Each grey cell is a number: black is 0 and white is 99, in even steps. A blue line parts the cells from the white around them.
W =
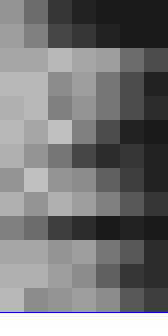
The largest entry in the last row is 71
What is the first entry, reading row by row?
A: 57
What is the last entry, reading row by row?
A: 24
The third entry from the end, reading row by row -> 54
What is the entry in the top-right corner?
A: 10
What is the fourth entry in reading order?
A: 14
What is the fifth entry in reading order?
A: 10
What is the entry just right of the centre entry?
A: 18
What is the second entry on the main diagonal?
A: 50
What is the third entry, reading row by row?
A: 21
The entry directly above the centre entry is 50
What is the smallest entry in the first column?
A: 50

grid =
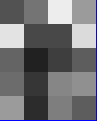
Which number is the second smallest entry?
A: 17
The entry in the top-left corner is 32
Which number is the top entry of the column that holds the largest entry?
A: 92
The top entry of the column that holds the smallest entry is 45
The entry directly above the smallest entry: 28
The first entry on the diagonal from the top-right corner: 60
